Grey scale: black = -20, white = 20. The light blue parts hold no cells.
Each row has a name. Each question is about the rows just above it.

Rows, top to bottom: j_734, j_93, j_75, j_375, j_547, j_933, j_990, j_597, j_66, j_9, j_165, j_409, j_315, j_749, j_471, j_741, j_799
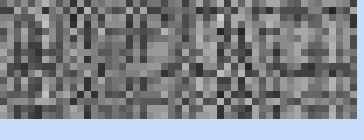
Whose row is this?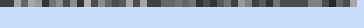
j_93
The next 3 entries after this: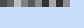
[-6 2 2]

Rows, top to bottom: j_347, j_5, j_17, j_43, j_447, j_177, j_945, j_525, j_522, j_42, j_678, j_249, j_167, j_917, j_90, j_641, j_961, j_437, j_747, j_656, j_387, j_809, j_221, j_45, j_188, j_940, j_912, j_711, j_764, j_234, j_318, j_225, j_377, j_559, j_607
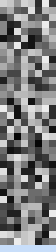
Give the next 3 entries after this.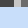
[11 -9 -9]
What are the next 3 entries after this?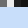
[-3 -5 3]
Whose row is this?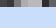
j_234
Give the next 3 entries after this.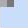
[-17 -3 -13]
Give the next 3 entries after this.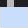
[11 9 -7]
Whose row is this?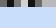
j_90
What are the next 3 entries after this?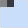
[9 -9 9]

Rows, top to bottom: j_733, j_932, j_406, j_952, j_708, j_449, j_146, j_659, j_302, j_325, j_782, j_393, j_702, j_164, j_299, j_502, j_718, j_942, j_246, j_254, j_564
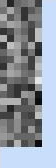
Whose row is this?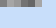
j_782
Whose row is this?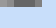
j_254

